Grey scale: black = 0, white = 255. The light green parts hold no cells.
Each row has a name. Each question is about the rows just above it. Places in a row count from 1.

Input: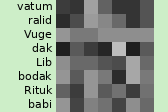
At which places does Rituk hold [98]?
1
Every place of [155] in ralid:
3
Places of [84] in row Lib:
4
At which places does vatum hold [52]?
2 5 6
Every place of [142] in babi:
6
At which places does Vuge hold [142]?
4 5 6 7
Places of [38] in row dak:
4

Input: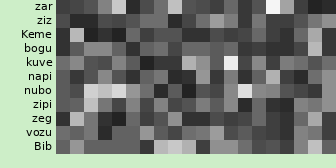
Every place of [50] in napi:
6 10 14
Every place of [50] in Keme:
1 4 10 11 17
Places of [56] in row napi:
2 12
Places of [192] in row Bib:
19
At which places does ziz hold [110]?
7 8 11

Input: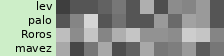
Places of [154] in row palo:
8 11
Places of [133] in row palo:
2
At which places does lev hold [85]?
2 3 6 12
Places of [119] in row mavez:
3 8 12
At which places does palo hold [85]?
1 4 6 7 12
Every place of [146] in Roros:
7 8

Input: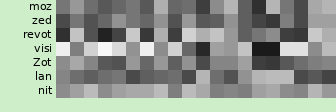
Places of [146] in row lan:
14
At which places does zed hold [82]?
3 9
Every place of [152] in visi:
13
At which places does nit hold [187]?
3 8 10

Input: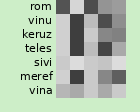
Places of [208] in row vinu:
1
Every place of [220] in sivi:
2 5
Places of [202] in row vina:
3 5

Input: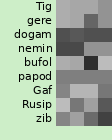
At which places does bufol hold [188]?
4
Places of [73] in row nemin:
1 2
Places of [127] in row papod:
1 2 3 4
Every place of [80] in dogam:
1 3 4

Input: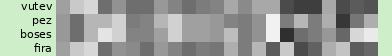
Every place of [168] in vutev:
13 15 16 20
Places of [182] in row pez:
3 4 8 18

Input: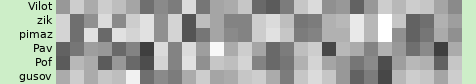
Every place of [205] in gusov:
2 11 15 26 29
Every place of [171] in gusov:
1 3 10 13 16
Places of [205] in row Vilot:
2 4 24 26
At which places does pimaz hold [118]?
11 27
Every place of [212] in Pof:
8 14 19
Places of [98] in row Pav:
1

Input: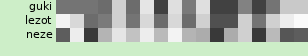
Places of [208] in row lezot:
5 11 14 16
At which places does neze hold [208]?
14
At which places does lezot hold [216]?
2 7 9
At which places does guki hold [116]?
1 2 3 16

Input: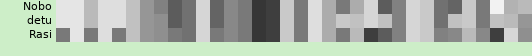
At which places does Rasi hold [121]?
1 3 5 9 12 14 18 21
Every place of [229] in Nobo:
1 2
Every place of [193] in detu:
6 22 24 29 32

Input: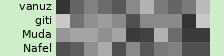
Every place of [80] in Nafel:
1 5 10 11
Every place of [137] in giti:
5 7 8 9
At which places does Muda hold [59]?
6 10 11
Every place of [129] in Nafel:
9
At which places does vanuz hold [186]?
11

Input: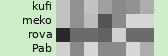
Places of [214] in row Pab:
3 6
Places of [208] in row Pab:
1
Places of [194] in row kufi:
1 3
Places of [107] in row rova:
2 3 6 7
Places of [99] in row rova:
4

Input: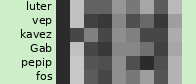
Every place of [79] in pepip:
4 6 8
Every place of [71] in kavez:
2 4 7 8

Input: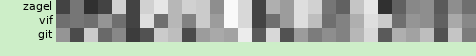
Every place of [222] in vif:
7 18 23
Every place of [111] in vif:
1 3 5 8 16 20 25
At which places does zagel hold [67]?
1 4 6 15
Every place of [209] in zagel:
5 7 10 19
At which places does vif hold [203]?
11 24
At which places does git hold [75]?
2 10
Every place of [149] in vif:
4 26

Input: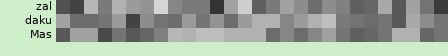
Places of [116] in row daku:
4 8 11 22 24 28
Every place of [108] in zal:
19
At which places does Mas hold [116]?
5 21 24 28
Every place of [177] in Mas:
10 13 14 15 25 26
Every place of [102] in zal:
23
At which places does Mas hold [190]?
11 12
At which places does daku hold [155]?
5 10 14 18

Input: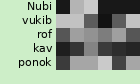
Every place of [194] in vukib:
1 2 6
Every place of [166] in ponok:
2 3 6
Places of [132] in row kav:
3
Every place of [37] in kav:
6
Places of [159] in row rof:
2 5
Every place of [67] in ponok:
5
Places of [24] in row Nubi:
1 4 5 6

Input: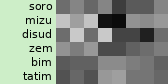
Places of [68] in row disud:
5 6
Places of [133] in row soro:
2 4 8
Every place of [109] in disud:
1 3 8

